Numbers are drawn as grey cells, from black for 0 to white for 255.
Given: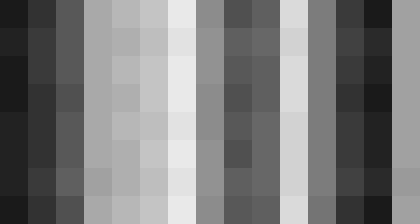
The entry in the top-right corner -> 161
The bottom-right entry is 161
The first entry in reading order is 26
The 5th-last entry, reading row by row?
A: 218
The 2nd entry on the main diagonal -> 58
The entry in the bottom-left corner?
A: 26
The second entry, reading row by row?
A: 50
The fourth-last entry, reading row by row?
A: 116
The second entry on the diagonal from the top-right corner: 42
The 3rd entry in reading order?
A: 88
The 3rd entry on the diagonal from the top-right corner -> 58
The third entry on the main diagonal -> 88
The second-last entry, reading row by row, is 26
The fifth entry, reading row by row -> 183

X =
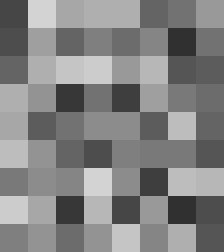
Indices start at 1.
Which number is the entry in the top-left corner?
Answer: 70
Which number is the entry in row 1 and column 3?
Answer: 167
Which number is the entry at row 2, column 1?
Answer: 77
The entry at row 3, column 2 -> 175
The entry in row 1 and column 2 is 211
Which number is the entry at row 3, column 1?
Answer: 100
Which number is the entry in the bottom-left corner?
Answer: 127
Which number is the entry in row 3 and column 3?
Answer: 197
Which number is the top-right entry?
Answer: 153
